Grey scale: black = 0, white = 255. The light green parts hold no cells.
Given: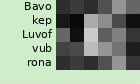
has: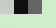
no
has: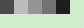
yes
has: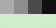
yes

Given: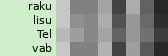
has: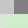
yes
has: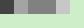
no

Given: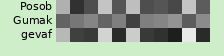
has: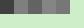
no
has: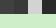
yes
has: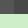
yes
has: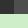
yes
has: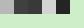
no

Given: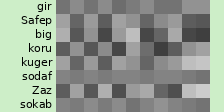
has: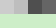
no
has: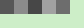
yes
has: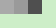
no
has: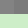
yes
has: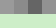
no
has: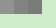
yes
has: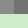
yes

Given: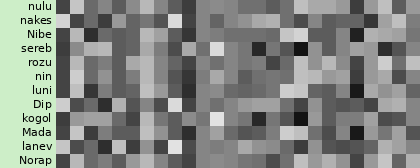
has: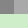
yes
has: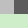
yes
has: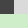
no
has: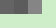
yes
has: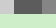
no
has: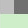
yes

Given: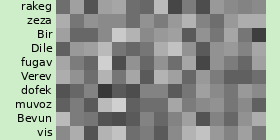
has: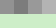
yes
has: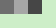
yes
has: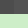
no
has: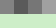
yes
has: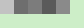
yes

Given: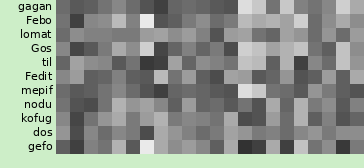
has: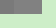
no
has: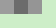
no
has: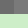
yes
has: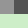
yes
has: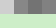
no

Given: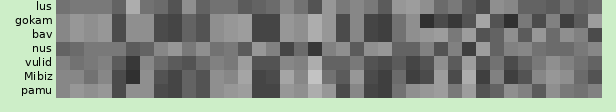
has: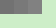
yes
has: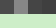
yes

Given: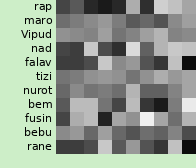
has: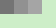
no
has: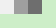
no
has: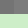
yes
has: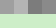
no
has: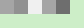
yes
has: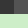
no

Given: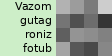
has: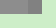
no
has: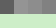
yes
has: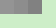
yes
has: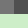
yes
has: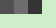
yes
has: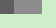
no

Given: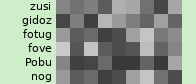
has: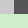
yes
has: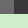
yes

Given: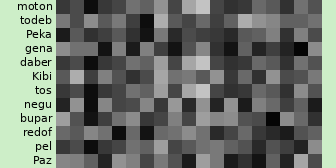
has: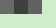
yes
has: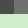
no
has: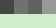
no
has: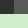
no

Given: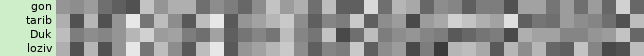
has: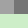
yes
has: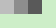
yes
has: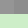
yes
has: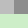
yes
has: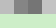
yes

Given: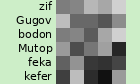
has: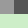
no
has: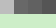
no
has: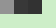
yes

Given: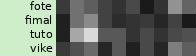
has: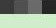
yes
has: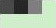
yes
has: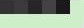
yes
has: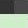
yes
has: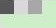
no
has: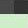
yes

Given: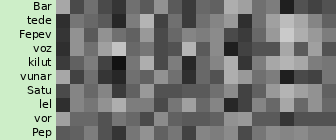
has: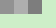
yes
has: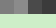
yes
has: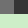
yes
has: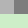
no
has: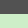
yes
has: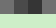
yes
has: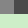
no

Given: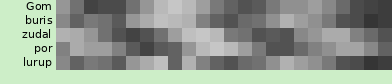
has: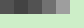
yes
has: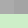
no
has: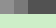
no
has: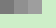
no

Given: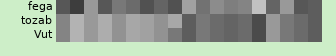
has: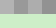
yes
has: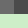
yes
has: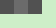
no
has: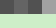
yes
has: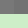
no
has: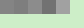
no
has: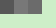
yes

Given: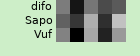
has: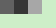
no
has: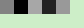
yes
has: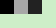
yes
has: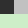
yes
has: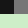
yes
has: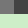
no

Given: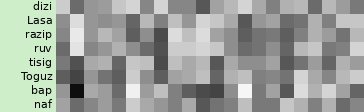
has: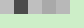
yes
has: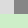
no

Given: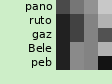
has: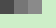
no
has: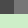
yes
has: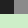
yes
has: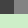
yes

